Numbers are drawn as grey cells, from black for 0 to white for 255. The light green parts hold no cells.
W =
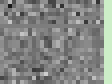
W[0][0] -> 103
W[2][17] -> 110
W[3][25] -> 154
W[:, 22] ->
[114, 117, 162, 119, 127, 142, 125, 120, 122, 150, 137, 138, 162, 125, 150, 115, 126, 97, 159, 114, 117]
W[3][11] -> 117
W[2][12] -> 125
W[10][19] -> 125
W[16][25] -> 164
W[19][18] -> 123
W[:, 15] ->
[128, 50, 153, 116, 128, 131, 127, 128, 135, 164, 144, 145, 152, 127, 164, 108, 128, 73, 136, 150, 114]
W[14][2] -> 107
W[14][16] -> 132
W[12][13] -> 124
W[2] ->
[150, 118, 117, 153, 133, 124, 145, 131, 113, 114, 140, 164, 125, 125, 108, 153, 108, 110, 134, 143, 152, 140, 162, 138, 119, 164]
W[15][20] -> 103
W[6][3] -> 125
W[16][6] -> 133
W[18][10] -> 170
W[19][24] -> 149
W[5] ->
[140, 143, 197, 117, 102, 136, 161, 111, 105, 140, 119, 121, 94, 68, 133, 131, 92, 163, 147, 188, 162, 57, 142, 102, 188, 97]
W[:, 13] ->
[70, 70, 125, 106, 137, 68, 127, 158, 137, 130, 154, 154, 124, 138, 129, 151, 138, 107, 115, 134, 117]
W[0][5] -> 156
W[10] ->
[141, 116, 133, 138, 140, 92, 108, 136, 105, 126, 163, 97, 82, 154, 176, 144, 102, 137, 113, 125, 132, 138, 137, 116, 114, 112]
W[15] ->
[129, 140, 146, 141, 136, 81, 113, 123, 103, 112, 145, 137, 113, 151, 167, 108, 96, 172, 135, 131, 103, 143, 115, 121, 115, 133]
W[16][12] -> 141
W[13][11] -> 123
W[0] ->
[103, 126, 182, 79, 153, 156, 112, 91, 76, 97, 143, 146, 68, 70, 133, 128, 141, 103, 118, 89, 117, 90, 114, 173, 52, 165]
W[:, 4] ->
[153, 140, 133, 177, 110, 102, 125, 145, 142, 111, 140, 139, 132, 109, 110, 136, 109, 90, 153, 111, 107]
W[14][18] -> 120
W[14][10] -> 109
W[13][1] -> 157
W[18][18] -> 136
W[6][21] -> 127
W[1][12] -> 102

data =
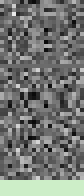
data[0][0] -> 172
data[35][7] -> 97
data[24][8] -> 19
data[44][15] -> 130
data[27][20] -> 43
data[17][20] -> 198
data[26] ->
[127, 102, 17, 119, 68, 124, 28, 139, 154, 137, 128, 8, 105, 102, 123, 43, 54, 161, 124, 70, 129]
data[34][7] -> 9
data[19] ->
[106, 108, 26, 96, 84, 145, 25, 118, 149, 149, 104, 58, 152, 111, 108, 39, 67, 160, 135, 64, 169]
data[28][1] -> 66
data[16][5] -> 106
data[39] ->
[81, 116, 114, 107, 129, 183, 151, 172, 59, 94, 91, 138, 82, 101, 122, 145, 89, 57, 136, 84, 82]
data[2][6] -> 96
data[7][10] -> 142
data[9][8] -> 143
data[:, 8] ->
[11, 135, 124, 158, 76, 119, 108, 145, 149, 143, 145, 166, 142, 118, 65, 140, 106, 167, 85, 149, 140, 40, 80, 10, 19, 141, 154, 91, 138, 65, 10, 36, 142, 128, 19, 181, 150, 40, 142, 59, 66, 140, 65, 129, 163]
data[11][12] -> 174
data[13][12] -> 128
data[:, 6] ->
[123, 86, 96, 77, 152, 153, 178, 67, 25, 108, 68, 67, 77, 109, 170, 99, 106, 48, 186, 25, 104, 92, 194, 123, 119, 29, 28, 161, 105, 169, 123, 102, 107, 137, 136, 56, 28, 92, 98, 151, 169, 29, 137, 106, 68]
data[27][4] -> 122
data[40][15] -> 132
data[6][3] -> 69
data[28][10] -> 106
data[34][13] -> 106
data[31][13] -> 158
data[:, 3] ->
[114, 204, 133, 234, 108, 84, 69, 135, 96, 72, 135, 177, 135, 92, 105, 67, 107, 89, 96, 96, 117, 127, 77, 113, 115, 102, 119, 62, 78, 105, 114, 126, 72, 83, 93, 122, 113, 127, 69, 107, 105, 101, 117, 146, 95]
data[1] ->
[60, 99, 109, 204, 70, 82, 86, 103, 135, 87, 137, 144, 154, 148, 137, 126, 119, 82, 69, 127, 118]
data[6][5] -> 116
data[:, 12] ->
[144, 154, 51, 165, 87, 103, 104, 54, 152, 106, 54, 174, 49, 128, 87, 99, 106, 156, 86, 152, 97, 14, 95, 144, 147, 148, 105, 123, 87, 87, 143, 22, 106, 111, 150, 171, 119, 14, 114, 82, 87, 148, 73, 99, 146]
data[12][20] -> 79
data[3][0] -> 44
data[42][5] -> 172

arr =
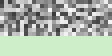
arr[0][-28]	62
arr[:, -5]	[166, 189, 61, 237, 167, 78, 214, 185, 226]
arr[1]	[78, 195, 184, 123, 85, 221, 108, 120, 200, 222, 82, 116, 160, 123, 90, 93, 241, 138, 107, 215, 210, 230, 156, 189, 231, 173, 142, 238]
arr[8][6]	77
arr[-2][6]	82
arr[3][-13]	74
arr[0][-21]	220
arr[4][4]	153
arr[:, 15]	[213, 93, 189, 74, 233, 237, 92, 181, 221]
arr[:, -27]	[194, 195, 204, 122, 168, 116, 186, 199, 240]
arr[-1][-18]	147
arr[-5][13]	85
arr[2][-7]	143
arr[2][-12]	208
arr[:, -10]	[167, 107, 237, 109, 134, 152, 207, 73, 241]
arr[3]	[155, 122, 92, 63, 132, 162, 74, 123, 111, 58, 180, 166, 181, 59, 239, 74, 73, 222, 109, 223, 207, 211, 90, 237, 226, 203, 142, 98]
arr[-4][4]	78
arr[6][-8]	240
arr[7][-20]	205
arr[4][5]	92
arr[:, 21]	[112, 230, 143, 211, 175, 133, 175, 140, 180]
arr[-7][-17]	142
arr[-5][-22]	187
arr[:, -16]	[148, 160, 247, 181, 140, 224, 227, 232, 114]
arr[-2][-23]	218
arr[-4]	[188, 116, 150, 143, 78, 232, 200, 80, 87, 188, 180, 203, 224, 160, 209, 237, 232, 84, 152, 193, 168, 133, 141, 78, 71, 168, 100, 243]
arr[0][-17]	133
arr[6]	[80, 186, 98, 212, 93, 226, 62, 108, 235, 82, 213, 85, 227, 134, 142, 92, 71, 195, 207, 195, 240, 175, 87, 214, 173, 111, 109, 144]
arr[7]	[141, 199, 116, 130, 81, 218, 82, 191, 205, 112, 113, 151, 232, 131, 61, 181, 215, 231, 73, 218, 138, 140, 242, 185, 109, 168, 199, 175]
